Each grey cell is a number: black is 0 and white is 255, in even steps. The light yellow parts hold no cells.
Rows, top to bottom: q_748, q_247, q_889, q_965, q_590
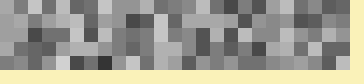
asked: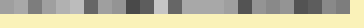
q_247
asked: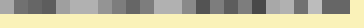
q_965

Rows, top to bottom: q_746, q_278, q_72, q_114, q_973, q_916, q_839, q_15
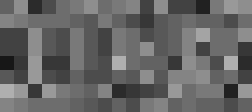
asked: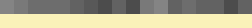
q_15
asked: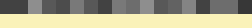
q_114
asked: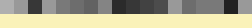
q_839
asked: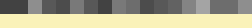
q_72

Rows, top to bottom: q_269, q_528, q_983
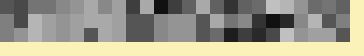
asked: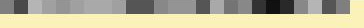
q_528

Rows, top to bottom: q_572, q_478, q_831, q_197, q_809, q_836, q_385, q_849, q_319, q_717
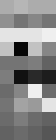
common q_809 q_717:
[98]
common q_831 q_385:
[239]
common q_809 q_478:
[116]
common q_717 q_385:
[107]
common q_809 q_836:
[125]
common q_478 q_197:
[134]
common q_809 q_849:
[116]

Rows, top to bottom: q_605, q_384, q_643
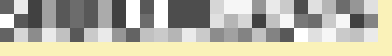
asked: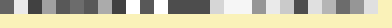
q_605
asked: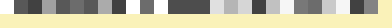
q_384
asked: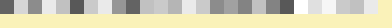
q_643

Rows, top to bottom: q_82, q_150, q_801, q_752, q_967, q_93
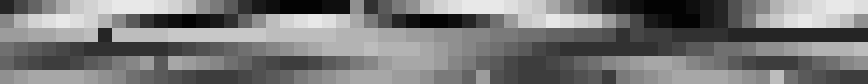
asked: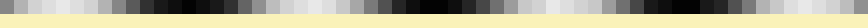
q_150
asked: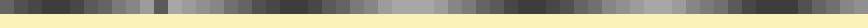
q_967
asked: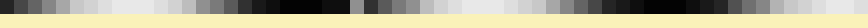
q_82

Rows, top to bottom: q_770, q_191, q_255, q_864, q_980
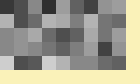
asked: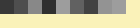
q_770
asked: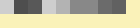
q_980

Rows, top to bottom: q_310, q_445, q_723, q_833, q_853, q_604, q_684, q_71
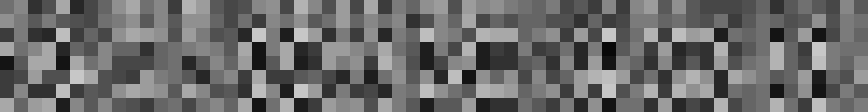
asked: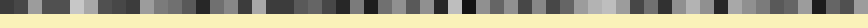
q_604
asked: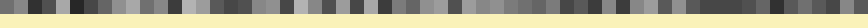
q_310
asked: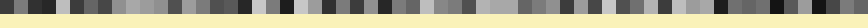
q_723

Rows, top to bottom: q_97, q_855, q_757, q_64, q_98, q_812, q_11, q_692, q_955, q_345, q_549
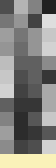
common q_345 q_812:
[54]
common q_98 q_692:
[96]
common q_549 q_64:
[210]
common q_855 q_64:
[149]
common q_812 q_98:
[96]

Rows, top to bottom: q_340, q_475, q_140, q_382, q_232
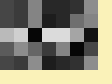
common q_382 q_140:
[6]
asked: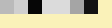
q_140

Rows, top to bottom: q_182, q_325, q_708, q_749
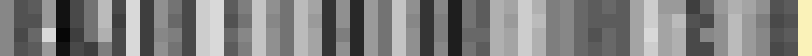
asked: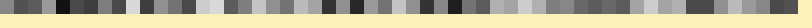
q_749

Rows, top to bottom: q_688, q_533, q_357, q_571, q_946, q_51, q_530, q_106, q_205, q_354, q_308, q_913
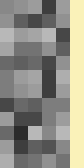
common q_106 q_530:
[125]
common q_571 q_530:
[145]
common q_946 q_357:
[71]
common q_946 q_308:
[95]
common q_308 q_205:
[156]
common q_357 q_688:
[156]

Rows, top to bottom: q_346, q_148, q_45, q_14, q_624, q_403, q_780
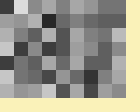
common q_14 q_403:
[198]
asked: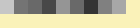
q_403
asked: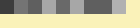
q_624
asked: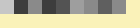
q_14
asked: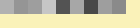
q_780
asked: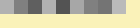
q_45

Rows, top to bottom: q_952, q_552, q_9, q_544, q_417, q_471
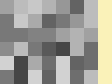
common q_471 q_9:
[120]
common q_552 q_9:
[120]
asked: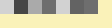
q_417
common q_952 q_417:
[99]
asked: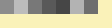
q_544
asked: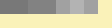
q_9

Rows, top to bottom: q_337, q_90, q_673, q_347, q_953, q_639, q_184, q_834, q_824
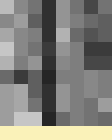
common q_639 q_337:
[136]
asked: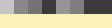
q_347
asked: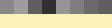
q_90
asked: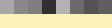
q_673

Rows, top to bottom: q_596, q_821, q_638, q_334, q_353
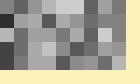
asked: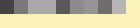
q_353
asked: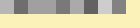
q_638
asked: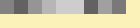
q_596

